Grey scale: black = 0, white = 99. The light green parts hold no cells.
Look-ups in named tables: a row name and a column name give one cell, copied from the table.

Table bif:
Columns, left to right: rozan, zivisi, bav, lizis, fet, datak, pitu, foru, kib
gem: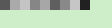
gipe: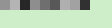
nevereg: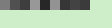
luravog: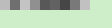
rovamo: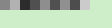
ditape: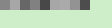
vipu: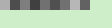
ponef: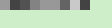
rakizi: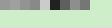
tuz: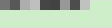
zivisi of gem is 66
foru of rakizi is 55
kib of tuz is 75
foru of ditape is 57
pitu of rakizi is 37
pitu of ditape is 66
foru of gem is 77
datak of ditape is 65
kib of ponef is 26
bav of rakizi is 57
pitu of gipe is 68
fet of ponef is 59
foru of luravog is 47
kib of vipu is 38
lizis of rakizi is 53
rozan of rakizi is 59
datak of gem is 37
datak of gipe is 34
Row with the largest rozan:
luravog

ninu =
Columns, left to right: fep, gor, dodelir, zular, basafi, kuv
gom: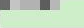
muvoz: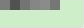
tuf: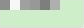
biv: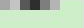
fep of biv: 65
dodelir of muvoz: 45
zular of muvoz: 52
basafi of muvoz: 54
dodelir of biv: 34
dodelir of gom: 69
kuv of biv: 70
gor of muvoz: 32
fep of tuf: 55
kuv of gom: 71
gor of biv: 76
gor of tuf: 96
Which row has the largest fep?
biv

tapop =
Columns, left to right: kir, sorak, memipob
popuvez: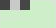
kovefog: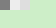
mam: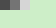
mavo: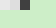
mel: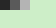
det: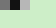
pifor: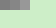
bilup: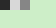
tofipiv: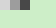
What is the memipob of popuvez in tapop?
27
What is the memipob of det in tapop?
71
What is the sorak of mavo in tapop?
86
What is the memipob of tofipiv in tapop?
28
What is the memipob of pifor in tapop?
59
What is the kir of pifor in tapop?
49
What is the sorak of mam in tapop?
45
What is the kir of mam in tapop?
29
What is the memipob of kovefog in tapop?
86
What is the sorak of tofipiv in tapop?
61
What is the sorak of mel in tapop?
35
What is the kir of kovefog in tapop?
49
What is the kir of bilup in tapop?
16
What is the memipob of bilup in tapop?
52
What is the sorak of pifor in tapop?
52
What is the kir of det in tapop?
45
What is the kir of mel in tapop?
15
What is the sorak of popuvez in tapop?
78

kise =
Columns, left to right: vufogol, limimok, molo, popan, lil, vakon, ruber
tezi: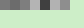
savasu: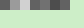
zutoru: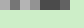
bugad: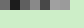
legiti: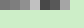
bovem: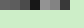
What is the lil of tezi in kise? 25
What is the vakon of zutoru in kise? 29
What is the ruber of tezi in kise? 55
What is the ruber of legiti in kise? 64
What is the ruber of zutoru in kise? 38
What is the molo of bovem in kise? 29
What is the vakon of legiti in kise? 34
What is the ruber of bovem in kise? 22
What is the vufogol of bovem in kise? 38
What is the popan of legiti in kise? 75
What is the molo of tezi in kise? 49
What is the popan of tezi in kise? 70
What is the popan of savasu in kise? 38
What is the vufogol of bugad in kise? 42

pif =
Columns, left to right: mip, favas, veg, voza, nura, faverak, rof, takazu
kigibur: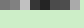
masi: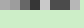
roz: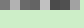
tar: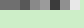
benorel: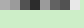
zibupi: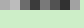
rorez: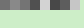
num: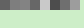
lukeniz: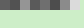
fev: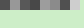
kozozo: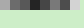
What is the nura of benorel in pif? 60
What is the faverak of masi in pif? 30
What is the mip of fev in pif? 31
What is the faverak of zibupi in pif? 32
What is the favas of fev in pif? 59
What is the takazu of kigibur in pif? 66
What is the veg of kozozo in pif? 34
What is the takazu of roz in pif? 63

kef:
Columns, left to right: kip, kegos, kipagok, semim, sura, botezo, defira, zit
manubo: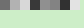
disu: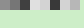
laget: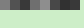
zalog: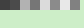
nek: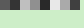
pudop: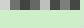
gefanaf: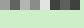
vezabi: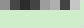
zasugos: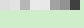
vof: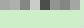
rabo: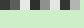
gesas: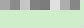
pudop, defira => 49
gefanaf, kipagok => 70
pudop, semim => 40
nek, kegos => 20
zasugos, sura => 90
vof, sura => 30
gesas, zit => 52
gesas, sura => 48
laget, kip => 49
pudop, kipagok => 26
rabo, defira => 20
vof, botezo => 57
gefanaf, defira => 37
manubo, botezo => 51
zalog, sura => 85
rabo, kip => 22
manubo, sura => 56
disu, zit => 71

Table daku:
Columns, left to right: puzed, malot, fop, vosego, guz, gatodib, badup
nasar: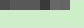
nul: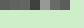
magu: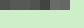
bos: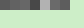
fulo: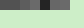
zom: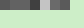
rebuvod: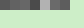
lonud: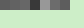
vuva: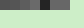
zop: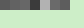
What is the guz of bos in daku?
69
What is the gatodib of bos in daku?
41
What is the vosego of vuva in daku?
41
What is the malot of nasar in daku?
34
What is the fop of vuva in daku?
36
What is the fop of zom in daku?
38
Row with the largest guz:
zom

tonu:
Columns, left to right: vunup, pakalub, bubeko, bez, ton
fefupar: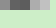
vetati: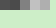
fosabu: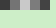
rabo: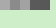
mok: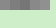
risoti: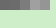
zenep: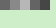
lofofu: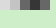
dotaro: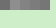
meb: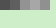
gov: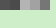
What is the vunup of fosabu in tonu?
23
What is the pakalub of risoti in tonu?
42
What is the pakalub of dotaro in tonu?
55
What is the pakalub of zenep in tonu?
53
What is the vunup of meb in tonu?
31
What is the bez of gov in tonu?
63
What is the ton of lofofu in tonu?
40
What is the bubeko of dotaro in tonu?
51
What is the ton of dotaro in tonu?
46
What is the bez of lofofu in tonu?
21
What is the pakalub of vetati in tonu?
29
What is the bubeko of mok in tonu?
46
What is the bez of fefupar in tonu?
67
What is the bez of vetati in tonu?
75
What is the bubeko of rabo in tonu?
63
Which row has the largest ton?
fefupar

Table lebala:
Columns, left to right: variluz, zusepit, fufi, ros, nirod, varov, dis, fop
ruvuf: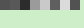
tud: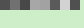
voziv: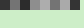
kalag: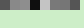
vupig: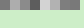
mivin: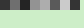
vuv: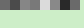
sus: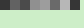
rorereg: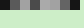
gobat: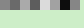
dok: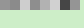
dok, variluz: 58
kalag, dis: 46
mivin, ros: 57
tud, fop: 31
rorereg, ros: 29
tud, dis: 82
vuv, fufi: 52
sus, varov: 41
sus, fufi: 29
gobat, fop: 52
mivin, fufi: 14
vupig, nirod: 82
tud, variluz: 31
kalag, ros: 6
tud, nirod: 63
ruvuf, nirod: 78
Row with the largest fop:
dok

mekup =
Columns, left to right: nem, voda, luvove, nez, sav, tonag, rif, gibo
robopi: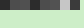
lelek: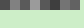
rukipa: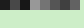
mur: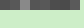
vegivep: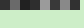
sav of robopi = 30
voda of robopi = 30
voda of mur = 34
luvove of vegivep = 13
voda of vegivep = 41
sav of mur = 34
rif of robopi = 77
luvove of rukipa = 9
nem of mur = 32
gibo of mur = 35
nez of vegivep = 18
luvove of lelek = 35
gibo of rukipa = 38
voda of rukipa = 28
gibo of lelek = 38
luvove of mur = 53

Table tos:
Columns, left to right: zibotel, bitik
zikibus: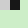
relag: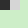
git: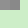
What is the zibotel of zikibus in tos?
80
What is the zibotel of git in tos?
56
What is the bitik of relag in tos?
83
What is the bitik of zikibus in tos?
9
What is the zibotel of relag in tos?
18
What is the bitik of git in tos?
53

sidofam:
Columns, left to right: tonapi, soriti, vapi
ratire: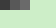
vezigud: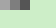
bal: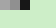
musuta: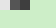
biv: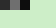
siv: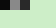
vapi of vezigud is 33
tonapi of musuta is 89
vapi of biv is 5
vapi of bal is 9
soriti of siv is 53
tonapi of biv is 17
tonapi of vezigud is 64
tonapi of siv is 4
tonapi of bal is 64
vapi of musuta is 24
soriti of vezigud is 49
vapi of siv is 16

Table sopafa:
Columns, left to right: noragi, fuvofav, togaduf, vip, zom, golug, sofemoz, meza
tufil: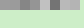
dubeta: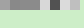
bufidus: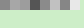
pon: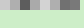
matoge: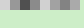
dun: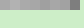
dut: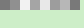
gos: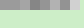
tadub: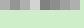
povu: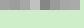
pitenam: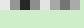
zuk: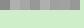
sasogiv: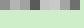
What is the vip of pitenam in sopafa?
55
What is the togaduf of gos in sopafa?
64
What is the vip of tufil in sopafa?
58
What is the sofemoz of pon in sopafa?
44
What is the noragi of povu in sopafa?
63
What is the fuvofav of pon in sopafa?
68
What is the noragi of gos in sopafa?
60
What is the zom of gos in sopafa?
58
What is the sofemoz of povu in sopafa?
65
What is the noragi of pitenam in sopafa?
90
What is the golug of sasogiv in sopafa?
78
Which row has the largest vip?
tadub

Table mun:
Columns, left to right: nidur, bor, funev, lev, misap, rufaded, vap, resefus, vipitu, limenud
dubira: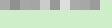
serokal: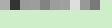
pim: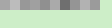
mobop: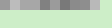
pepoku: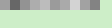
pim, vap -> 43
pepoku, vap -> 66
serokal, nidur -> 67
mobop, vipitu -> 55
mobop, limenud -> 72
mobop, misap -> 50
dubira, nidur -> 66
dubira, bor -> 56
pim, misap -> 56
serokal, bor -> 20
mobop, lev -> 65
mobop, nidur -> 60
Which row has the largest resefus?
serokal

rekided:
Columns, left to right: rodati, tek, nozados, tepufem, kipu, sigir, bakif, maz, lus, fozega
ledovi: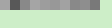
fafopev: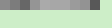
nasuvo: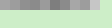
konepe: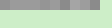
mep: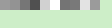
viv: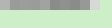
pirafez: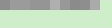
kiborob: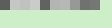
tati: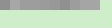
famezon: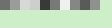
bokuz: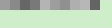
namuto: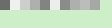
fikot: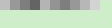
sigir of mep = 99
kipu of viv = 63
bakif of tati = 56
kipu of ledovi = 61
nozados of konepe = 60
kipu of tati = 60
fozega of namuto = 65

